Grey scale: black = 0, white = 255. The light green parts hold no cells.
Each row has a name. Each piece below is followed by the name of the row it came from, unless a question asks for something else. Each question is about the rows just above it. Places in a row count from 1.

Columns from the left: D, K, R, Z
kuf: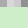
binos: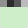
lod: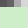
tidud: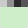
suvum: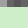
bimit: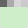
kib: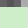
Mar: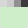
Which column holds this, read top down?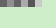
K
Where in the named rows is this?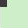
Mar, 4

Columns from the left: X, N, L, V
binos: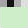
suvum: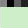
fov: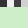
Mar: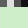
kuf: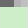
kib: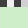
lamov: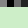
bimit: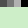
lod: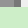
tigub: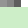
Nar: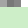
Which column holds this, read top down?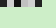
V
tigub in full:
[148 133  94 255]
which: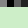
suvum
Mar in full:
[ 94 223  78  18]
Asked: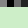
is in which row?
lamov

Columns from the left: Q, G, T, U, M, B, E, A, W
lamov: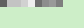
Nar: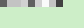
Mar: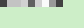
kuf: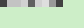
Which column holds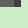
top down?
Q
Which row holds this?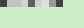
kuf
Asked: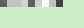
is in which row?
Nar
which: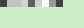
Mar
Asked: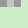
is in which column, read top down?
A

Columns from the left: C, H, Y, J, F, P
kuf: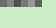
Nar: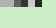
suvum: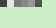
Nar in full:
[178 178  96  55 202  39]
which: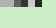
Nar

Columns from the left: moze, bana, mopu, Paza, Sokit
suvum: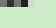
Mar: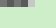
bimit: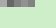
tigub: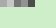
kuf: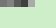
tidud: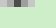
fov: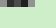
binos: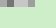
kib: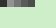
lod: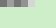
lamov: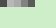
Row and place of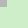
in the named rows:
lamov, 2
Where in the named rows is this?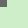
bimit, 2

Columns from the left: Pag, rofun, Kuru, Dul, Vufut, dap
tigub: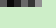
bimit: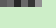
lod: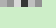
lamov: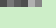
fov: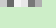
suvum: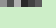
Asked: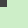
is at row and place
suvum, 5
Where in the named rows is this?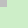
lod, 5
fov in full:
[203 105 244 231 120 176]
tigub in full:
[ 92  10  40 105  53 146]
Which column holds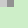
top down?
Pag

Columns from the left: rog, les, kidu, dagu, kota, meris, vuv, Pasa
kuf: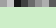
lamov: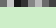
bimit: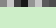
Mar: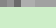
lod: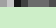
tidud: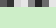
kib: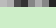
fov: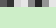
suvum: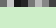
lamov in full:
[107 199  23  51 134 187 107  65]
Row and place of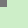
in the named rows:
suvum, 5
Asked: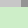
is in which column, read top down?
les
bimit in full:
[134 199  65  23 148 199  91  77]

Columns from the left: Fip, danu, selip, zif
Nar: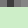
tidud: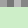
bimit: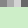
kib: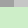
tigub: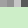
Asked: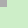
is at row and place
bimit, 2
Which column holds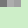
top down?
danu
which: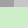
kib
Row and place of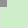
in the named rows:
tigub, 2
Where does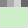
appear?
bimit

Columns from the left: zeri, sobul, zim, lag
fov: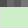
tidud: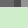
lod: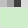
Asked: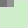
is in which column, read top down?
lag
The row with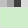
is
lod
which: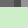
tidud
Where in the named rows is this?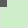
fov, 3
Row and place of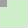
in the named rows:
lod, 2
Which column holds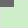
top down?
sobul
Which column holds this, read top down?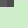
zim

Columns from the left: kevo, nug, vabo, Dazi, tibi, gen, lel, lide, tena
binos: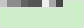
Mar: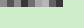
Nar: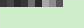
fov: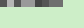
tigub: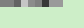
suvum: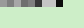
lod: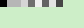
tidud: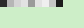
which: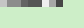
binos
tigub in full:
[127 127  99 197 140 127  55 154 154]
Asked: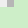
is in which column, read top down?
lel
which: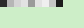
tidud
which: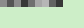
Mar
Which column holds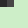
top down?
gen

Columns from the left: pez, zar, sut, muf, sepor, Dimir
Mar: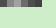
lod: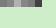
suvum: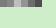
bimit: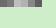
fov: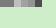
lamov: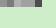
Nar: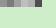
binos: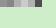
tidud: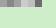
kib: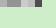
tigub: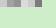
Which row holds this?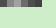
Mar
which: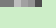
fov
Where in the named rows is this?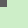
bimit, 6
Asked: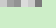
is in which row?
tigub

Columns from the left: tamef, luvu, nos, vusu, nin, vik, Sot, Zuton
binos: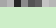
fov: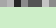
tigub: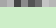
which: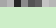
binos
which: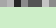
fov
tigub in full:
[167 183  70 139  84 111 196 183]
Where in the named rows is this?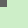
binos, 6

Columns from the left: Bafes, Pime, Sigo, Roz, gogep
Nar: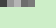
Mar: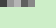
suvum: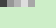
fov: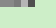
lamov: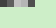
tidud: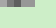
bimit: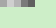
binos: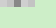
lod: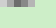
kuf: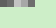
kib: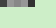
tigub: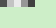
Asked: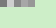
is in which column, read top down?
Roz
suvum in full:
[ 64 151 181 221 167]
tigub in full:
[ 79 195 234 151  64]

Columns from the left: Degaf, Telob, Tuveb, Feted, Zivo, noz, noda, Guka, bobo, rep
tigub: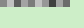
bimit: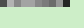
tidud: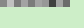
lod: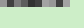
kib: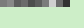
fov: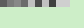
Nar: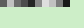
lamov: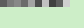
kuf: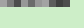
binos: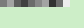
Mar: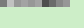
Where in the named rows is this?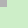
bimit, 2
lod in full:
[151  64 123  93  50  64 163 151  64 163]
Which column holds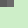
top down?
Feted
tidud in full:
[136 193 123 163 123 163 151  64 163 107]

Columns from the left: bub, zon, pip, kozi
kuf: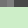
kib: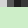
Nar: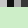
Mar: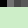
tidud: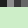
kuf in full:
[115 127  73  73]
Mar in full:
[  3 115  73  89]
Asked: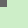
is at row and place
tidud, 4

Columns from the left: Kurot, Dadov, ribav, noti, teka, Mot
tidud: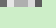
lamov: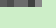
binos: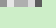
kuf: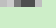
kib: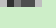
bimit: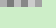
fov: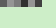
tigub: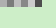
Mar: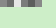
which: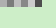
tigub
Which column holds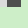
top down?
teka
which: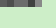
lamov
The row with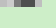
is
kuf
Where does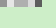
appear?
binos
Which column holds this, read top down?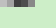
Mot

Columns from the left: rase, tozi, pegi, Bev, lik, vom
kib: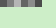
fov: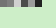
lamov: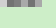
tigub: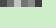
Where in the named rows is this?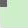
kib, 4
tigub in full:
[ 75 115 196 115 140  63]
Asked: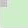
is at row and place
tigub, 3

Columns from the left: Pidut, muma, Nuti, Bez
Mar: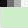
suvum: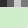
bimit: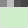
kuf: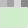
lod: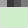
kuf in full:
[189 163 216 137]
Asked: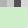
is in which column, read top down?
Nuti
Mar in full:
[ 18 111 177 244]
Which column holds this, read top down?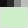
Pidut
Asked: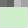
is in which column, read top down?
muma

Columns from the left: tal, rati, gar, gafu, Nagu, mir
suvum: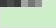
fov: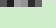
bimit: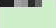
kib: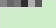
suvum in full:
[ 60  76  60 162 118 149]
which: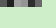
fov
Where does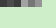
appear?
suvum
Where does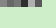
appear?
kib
